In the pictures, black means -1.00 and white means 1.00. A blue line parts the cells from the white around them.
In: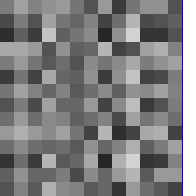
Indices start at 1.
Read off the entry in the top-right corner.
-0.36
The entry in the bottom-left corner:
-0.36
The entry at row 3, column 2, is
-0.25
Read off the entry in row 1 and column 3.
0.02
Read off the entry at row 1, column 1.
-0.03
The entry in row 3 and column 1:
-0.64
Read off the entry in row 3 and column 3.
-0.54
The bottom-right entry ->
-0.48
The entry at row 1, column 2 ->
0.26
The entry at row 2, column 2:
-0.03
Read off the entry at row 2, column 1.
-0.42

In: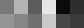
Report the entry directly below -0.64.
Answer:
-0.54
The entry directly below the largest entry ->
0.58
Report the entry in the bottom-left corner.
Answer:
0.17
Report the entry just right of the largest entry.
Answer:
-0.91

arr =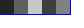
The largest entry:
0.56
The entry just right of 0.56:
-0.51
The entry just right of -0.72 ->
-0.25

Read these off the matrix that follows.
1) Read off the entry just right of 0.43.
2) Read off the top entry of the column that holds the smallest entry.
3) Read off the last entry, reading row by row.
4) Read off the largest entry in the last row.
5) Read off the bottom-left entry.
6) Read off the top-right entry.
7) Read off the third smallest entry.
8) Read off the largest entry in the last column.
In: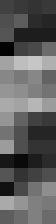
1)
0.22
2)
-0.49
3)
-0.16
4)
0.00
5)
-0.27
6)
-0.55
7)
-0.87
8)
0.38
